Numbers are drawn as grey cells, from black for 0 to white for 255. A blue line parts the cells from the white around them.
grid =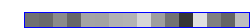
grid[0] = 113
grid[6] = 178
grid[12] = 225
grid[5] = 163
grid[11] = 54
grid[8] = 214

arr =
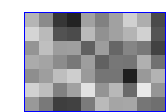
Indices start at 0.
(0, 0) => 181
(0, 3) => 35
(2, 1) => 191
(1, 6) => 161
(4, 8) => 153
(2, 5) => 157
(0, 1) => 139
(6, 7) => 167
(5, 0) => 210
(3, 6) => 119
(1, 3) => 75
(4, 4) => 154
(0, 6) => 161
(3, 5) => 97
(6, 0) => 153
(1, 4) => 186
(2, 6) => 102
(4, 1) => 158
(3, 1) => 164
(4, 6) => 117
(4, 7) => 31

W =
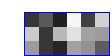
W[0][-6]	54
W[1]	[203, 54, 185, 225, 162, 156]
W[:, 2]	[33, 185, 38]
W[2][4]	146
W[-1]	[155, 55, 38, 161, 146, 92]

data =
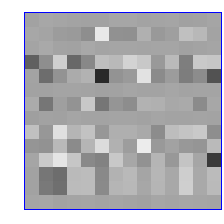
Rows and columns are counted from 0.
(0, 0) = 162
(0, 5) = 162
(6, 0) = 171
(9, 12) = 149
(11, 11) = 206
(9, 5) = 220
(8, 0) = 192
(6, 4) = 200
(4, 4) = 178
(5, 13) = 164
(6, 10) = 168
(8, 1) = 151
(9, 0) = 149
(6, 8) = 178
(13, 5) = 163
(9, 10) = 162
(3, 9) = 153
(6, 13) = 167
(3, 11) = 126
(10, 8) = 146
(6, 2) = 159
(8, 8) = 169
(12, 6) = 181
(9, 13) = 186
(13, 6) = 165
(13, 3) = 164
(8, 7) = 175
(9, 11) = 152
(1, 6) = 145
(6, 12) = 139
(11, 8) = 165
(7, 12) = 164
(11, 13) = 187
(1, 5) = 232
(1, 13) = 163
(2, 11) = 161
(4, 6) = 147

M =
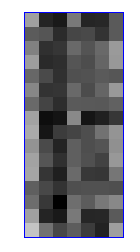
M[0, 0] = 160
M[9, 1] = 74
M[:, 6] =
[90, 90, 154, 152, 86, 153, 97, 55, 148, 144, 152, 118, 79, 136, 90, 159]
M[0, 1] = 36
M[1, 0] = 91
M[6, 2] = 45
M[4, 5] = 90
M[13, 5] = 120
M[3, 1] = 42
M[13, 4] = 92
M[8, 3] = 68
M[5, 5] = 101
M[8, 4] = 78
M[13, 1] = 56
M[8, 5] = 114
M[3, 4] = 77
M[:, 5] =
[39, 51, 105, 101, 90, 101, 88, 32, 114, 84, 66, 54, 81, 120, 39, 34]
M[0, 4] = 37
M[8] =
[170, 22, 60, 68, 78, 114, 148]
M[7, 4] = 21
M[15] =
[196, 114, 71, 93, 60, 34, 159]
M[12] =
[95, 72, 51, 79, 81, 81, 79]
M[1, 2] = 43
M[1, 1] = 85
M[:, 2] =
[25, 43, 54, 46, 48, 53, 45, 20, 60, 35, 48, 31, 51, 1, 25, 71]
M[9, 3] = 95
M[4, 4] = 82
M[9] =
[147, 74, 35, 95, 78, 84, 144]
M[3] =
[157, 42, 46, 85, 77, 101, 152]
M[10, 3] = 95

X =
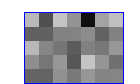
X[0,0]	185
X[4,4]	151
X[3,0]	143
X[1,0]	97
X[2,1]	134
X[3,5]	149
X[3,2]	151
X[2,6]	151
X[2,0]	184
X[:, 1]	[80, 97, 134, 118, 99]

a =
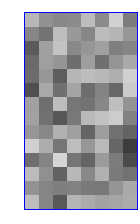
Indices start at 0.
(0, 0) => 183
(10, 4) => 101
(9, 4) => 151
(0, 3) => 139
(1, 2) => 189
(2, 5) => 161
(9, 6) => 102
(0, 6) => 209
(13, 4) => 171
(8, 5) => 158
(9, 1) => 173
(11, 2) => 98
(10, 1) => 133
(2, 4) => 150
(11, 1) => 144
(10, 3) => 117
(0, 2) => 136
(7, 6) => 204
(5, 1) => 169
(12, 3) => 130
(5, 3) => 164
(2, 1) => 160
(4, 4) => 189
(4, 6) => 174
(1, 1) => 115
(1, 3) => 153
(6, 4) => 115
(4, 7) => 208
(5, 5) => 131
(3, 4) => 159
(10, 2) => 213

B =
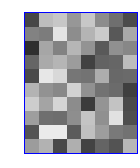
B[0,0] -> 71
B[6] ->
[205, 164, 213, 140, 59, 148, 195, 74]
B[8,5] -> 157
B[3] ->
[101, 170, 181, 156, 65, 99, 102, 189]
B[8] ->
[84, 235, 235, 91, 192, 157, 121, 114]
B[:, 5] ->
[140, 203, 89, 99, 173, 114, 148, 144, 157, 100]
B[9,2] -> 72
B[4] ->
[74, 231, 216, 118, 115, 173, 104, 106]
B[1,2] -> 228
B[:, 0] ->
[71, 130, 47, 101, 74, 179, 205, 158, 84, 156]
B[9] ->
[156, 178, 72, 175, 67, 100, 83, 183]
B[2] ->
[47, 166, 130, 182, 147, 89, 144, 135]
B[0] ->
[71, 189, 199, 151, 199, 140, 111, 75]

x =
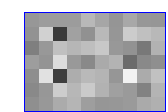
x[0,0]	151
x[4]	[142, 225, 62, 173, 185, 180, 150, 242, 171, 193]
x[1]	[146, 209, 58, 161, 145, 185, 150, 204, 192, 184]
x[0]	[151, 156, 156, 156, 184, 166, 149, 168, 151, 150]
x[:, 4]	[184, 145, 190, 137, 185, 202, 158]
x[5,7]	154
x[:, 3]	[156, 161, 182, 153, 173, 183, 181]
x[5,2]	205
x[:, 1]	[156, 209, 152, 148, 225, 151, 152]
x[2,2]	192
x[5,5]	178
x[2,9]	178
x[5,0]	137

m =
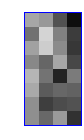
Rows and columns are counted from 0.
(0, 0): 166
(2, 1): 205
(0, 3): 14
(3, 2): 167
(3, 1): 102
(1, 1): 212
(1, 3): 60
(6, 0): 143
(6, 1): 62
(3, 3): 71

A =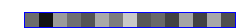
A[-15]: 108
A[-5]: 66
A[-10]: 169
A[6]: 125
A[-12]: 112
